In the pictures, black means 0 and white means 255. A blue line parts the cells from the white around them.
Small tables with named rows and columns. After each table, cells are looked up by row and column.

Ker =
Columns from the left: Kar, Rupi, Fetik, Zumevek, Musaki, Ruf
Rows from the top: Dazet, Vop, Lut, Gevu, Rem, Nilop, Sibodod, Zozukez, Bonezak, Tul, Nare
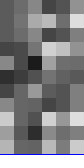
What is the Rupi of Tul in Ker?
88
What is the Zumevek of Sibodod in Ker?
92
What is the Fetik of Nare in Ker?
99
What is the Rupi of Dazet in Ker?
108
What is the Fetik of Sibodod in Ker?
153
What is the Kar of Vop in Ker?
91
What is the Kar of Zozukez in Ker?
136
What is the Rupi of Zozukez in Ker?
102
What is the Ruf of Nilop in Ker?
89
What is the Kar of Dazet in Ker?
91
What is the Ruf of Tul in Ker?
127
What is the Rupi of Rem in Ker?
74
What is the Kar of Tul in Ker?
158
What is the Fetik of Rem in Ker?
27
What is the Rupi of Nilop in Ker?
61

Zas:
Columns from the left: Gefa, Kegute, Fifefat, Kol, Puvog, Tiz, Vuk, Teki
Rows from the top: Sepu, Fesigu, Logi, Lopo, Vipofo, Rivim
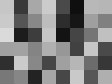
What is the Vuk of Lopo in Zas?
198
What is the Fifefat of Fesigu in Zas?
136
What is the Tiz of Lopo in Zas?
65
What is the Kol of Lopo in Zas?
176
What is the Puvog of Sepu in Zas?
74
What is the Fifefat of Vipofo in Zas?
136
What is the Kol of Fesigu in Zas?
189
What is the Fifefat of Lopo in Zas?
132
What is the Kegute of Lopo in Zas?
162
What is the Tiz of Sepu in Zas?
15
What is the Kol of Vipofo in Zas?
70
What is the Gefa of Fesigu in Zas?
202
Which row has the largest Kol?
Sepu

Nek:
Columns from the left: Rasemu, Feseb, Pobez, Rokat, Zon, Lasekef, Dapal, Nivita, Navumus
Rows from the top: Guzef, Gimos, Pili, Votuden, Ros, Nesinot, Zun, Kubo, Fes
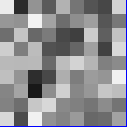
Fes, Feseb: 75
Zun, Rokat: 141
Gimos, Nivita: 86
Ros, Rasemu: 185
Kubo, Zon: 137
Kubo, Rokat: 216
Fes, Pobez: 241
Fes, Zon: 131
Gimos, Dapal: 159
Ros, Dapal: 181
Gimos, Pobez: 242
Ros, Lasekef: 211
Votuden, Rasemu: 206
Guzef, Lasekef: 117
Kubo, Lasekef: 128
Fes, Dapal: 104
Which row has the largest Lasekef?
Ros

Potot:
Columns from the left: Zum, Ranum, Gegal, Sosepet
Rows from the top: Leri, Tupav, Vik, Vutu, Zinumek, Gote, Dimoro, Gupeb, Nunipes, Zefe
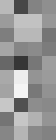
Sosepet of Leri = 143
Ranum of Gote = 237
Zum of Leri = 185
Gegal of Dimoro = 120
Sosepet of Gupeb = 137
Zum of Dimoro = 163
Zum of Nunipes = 116
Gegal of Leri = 131
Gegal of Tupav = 194
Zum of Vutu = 166
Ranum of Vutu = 134
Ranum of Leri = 71

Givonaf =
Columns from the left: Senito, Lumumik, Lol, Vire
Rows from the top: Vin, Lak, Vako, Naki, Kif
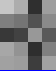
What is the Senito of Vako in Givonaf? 56
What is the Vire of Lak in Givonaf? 138
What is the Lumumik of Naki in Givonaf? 147
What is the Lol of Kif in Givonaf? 61
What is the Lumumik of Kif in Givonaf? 157
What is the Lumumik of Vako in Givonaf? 66
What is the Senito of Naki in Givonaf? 167
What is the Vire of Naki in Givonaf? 128
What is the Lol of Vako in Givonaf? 152
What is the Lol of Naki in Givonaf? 46
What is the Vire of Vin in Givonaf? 158
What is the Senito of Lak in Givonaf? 127
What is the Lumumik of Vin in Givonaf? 173
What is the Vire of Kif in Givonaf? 162
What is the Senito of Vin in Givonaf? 198
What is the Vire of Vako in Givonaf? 89
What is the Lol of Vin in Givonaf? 47
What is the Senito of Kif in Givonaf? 161
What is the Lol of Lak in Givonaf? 82
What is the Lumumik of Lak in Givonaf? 117
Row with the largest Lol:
Vako

